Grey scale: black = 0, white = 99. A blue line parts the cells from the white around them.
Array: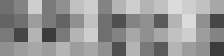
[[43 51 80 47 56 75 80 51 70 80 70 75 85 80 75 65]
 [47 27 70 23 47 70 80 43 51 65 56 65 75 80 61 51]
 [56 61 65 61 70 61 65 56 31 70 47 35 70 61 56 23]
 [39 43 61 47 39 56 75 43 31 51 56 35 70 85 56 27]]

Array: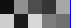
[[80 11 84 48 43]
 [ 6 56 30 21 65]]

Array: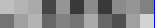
[[45 62 70 40 50 45 66 40 31 62 82]
 [74 70 66 27 58 22 54 22 54 58 50]]

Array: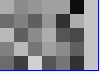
[[42 24 81 33 46 19 76]
 [67 54 58 62 62  5 76]
 [72 37 54 67 33 28 76]
 [50 72 46 62 54 37 76]
 [42 50 37 58 19 67 76]]

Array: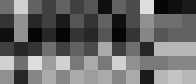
[[81 43 86 61 81 47 66 47 81 56 47 47 52 52]
 [56 15 52 66 52 66 61 66 52 66 10 71 76 71]
 [43 81 38 25 38 25 33  6 38 29 86  2  6 10]
 [25 15 20 43 25 38 29 66 25 43 15 71 71 71]
 [20 56 15 25 10 33 20 38  6 29 56 43 43 38]
 [ 6 56  2 15  2 20 15 33  2 20 52 33 38 38]]

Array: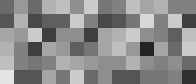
[[64 59 79 24 55 55 24 64 69 79 55 50 37 74]
 [74 50 46 50 69 64 59 55 55 69 55 50 55 41]
 [41 59 41 69 74 55 79 46 50 74 64 69 50 50]
 [89 33 33 64 46 79 41 55 33 33 46 46 50 19]
 [33 69 28 37 37 79 50 28 33 46 84 50 79 24]
 [69 50 24 64 59 37 46 64 74 59 14 64 41 79]]

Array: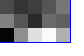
[[ 2 55 87 97 68]
 [29 20 24 33 46]
 [50 33 16 41 37]]

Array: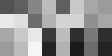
[[60 73 95 14 69 10 42 14]
 [65 78 90 23 73 18 47 18]
 [32 37 52 73 37 78 65 60]
 [90 86 42 69 82 82 56 65]]

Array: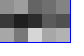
[[65 47 83 65 69]
 [56 61 39 43 51]
 [22 12 17 35 31]]
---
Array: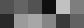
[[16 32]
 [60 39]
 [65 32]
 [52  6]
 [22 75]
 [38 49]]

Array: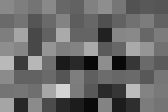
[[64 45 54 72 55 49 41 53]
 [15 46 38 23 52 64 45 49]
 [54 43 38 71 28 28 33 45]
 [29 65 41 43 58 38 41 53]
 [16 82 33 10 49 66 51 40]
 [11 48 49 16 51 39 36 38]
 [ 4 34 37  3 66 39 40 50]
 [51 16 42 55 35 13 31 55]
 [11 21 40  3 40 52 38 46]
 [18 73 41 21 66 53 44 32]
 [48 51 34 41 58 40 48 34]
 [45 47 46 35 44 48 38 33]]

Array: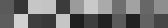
[[36 35]
 [81 21]
 [24 77]
 [22 76]
 [77 23]
 [12 60]
 [24 78]
 [13 66]
 [35 43]
 [13 63]
 [38 40]
 [27 55]]

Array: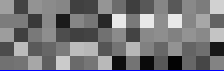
[[44 29 61 48 62]
 [45 73 25 48 26]
 [65 35 47 22 57]
 [37 40 55 53 54]
 [79 48 30 10 52]
 [41 73 25 52 25]
 [46 71 26 46 26]
 [72 33 44 15 58]
 [ 5 45 54 90 42]
 [45 71 26 47 24]
 [ 4 50 53 90 34]
 [34 40 55 55 52]
 [ 1 57 50 90 34]
 [40 39 57 52 53]
 [27 43 53 65 48]
 [51  9 76 38 81]]

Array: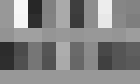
[[59 18 17 57 59 59]
 [59 31 29 62 95 96]
 [59 46 46 62 18 15]
 [59 32 33 58 51 50]
 [59 66 67 59 66 66]
 [59 40 41 58 23 24]
 [59 53 54 59 55 55]
 [59 25 28 59 90 92]
 [59 33 33 58 53 52]
 [59 35 37 61 49 51]]

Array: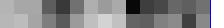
[[71 70]
 [73 65]
 [64 65]
 [49 36]
 [35 22]
 [60 44]
 [74 68]
 [82 60]
 [75 66]
 [39  3]
 [37 24]
 [50 28]
 [54 40]
 [25 37]
 [53 44]]
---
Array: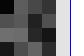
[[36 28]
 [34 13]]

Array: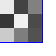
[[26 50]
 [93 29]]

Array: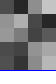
[[15 55]
 [68 28]]

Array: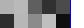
[[72 37]
 [71 54]]

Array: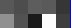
[[30 36]
 [32 10]]

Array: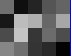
[[ 6 14]
 [73 68]]

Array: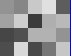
[[52 78]
 [80 23]]
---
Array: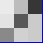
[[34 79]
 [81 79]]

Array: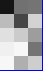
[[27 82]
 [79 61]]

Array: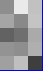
[[53 76]
 [43 66]]

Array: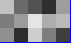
[[60 89]
 [18 80]]

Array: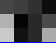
[[ 2 16]
 [ 7 16]]

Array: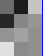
[[52 58]
 [63 56]]

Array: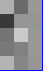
[[58 58]
 [78 59]]

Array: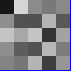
[[32 31]
 [65 76]]
